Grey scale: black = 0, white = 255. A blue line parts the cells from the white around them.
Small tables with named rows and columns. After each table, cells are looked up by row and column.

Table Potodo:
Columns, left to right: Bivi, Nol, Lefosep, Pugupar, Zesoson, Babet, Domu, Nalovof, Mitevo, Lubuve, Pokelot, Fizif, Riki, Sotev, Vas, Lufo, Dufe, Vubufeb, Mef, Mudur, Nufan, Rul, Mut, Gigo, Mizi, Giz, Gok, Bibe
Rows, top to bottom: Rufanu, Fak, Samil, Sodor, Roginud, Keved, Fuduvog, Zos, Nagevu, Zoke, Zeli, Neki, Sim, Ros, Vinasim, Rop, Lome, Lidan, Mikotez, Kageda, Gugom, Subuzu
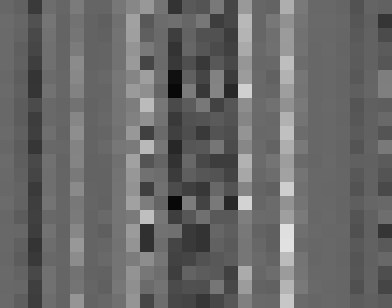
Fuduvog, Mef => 104
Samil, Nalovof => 97
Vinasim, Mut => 104
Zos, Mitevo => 116
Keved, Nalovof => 104
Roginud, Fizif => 106

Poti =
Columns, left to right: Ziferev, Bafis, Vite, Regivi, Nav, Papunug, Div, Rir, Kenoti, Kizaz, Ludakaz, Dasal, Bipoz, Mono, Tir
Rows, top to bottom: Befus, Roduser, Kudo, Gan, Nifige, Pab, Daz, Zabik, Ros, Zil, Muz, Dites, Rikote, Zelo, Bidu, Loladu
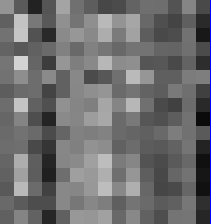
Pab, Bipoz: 95
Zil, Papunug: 129
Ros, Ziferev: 102
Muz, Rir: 141
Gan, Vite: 97
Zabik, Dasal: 74
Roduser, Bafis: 195
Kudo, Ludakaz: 93
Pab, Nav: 97
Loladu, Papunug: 152
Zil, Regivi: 75
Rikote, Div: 153
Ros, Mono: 114
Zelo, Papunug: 134
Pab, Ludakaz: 150
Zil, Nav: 101
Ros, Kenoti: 106
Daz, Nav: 97
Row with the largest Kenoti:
Roduser

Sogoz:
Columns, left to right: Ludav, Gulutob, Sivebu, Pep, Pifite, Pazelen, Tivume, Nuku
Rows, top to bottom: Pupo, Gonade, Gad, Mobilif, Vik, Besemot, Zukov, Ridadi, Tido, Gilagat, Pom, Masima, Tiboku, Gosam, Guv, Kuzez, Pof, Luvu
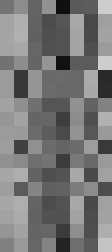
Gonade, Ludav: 164
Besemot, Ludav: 156
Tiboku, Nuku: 161
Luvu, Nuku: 196
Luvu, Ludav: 129
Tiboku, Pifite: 83
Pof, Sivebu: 101
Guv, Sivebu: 100
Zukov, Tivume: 169
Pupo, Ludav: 116
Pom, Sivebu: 144
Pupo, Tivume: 92
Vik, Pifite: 17
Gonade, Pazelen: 168
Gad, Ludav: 165
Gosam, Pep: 96
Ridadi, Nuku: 130
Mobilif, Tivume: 79
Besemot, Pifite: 106

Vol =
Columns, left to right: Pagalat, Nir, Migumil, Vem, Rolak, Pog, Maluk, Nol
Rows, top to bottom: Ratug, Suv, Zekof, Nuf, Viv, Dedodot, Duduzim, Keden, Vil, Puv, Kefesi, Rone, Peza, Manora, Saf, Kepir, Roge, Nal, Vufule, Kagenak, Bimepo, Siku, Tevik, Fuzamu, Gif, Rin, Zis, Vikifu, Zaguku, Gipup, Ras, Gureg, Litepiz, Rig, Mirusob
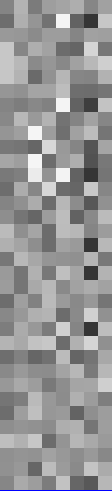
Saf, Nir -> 144
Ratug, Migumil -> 123
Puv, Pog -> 161
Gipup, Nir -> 158
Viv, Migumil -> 138
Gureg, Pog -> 182
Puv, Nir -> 159
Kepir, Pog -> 98
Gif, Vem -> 199
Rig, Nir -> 152
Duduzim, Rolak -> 189
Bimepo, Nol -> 162
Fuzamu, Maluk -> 53
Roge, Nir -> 143
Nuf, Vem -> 162

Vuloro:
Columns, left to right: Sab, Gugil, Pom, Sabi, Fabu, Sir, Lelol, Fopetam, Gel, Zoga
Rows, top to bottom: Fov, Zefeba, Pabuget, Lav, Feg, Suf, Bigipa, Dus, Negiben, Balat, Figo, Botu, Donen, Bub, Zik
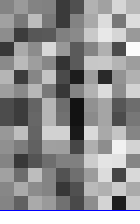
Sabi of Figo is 160
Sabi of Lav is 216
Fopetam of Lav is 176
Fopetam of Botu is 228
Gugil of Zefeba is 121
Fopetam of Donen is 220
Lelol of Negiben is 139
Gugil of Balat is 190
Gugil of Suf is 60
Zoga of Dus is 109
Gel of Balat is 197
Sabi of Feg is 135
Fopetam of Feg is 200
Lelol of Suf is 158
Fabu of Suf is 74
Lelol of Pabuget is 201
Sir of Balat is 25

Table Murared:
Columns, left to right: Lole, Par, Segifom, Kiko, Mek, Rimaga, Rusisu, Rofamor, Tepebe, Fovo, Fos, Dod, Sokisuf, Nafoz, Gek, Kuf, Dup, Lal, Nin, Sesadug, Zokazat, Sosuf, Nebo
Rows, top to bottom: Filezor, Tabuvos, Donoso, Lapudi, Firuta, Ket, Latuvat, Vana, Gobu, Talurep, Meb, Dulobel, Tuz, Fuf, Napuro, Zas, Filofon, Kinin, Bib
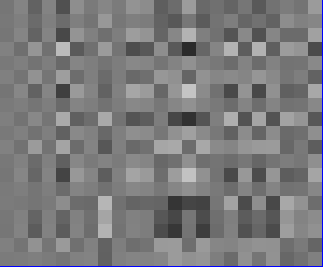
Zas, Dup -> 127
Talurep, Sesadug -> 140
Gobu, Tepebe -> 115
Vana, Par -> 126
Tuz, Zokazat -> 93
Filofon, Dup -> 129
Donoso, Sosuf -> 107
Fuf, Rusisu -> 126
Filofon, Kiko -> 130
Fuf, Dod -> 120
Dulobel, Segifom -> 107
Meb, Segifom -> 155
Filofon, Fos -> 125
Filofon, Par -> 131
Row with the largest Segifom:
Meb

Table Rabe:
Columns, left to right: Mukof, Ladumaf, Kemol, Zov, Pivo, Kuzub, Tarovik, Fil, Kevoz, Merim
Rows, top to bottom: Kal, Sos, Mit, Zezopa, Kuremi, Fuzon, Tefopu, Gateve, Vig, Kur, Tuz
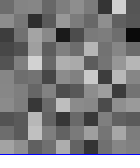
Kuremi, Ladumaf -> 127
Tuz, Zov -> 112
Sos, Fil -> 143
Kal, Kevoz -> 208
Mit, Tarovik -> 122
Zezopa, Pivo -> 128
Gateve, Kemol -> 55
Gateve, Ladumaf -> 126
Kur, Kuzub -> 122
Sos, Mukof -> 141
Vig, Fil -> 127
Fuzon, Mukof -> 134
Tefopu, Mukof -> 135
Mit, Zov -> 137

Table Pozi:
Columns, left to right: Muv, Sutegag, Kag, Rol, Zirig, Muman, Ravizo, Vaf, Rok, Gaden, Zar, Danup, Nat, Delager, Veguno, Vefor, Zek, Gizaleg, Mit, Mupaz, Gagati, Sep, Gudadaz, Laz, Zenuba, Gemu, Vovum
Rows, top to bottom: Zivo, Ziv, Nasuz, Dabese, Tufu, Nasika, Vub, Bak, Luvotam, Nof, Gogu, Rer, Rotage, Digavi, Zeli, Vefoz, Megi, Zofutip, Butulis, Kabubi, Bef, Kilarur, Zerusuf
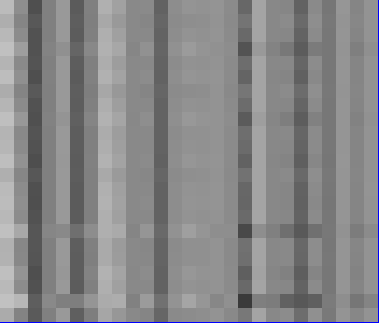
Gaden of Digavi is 137
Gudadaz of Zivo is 138
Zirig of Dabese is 144
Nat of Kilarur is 147
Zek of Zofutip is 138
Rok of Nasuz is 160
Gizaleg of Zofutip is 113
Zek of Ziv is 138
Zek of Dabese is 141
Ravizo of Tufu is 128

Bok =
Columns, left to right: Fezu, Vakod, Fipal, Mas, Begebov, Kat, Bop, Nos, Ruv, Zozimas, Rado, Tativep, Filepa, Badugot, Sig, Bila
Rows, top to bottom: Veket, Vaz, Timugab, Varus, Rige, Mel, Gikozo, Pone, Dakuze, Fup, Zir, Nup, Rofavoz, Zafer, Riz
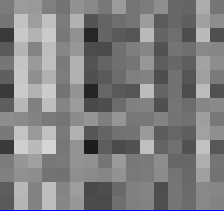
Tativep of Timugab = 101
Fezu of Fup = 120
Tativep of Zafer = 78
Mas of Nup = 120
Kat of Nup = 147
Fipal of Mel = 143
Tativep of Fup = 92
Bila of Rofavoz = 115
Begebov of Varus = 134
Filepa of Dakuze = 116
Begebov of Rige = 122

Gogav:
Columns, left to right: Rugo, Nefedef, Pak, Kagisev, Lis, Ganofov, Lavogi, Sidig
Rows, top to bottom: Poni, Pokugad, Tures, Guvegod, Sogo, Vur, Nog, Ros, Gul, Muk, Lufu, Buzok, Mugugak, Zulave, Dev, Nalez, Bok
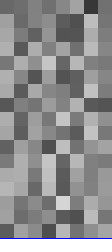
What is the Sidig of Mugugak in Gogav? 153
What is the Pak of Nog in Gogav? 169
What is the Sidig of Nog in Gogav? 124
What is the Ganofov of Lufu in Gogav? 114
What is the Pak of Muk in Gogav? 162
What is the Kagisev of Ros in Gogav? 156
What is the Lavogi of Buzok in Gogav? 128
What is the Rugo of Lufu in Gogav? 97
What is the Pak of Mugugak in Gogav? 121
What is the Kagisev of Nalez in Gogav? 142
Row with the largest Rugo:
Zulave

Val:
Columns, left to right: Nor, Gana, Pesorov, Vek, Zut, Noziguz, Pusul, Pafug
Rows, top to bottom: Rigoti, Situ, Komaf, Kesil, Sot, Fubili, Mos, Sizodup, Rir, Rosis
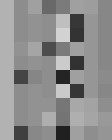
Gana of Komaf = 141
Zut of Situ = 191
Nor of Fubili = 178
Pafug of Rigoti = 135
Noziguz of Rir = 175
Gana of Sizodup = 141
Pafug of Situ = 135

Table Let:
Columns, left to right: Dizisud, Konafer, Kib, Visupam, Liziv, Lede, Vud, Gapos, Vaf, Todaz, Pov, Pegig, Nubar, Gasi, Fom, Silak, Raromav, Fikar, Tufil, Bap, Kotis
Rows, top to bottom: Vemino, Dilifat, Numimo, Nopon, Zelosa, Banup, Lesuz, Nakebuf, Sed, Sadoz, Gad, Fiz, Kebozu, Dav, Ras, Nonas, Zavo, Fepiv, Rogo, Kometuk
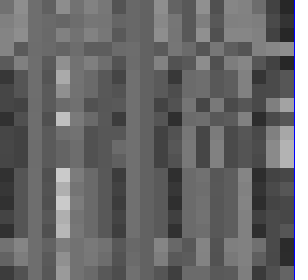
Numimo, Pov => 98
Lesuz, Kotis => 86
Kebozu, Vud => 106
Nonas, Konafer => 85
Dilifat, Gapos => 117
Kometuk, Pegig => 85
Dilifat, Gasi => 88
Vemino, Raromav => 134
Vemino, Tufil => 109
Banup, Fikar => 129
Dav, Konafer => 85

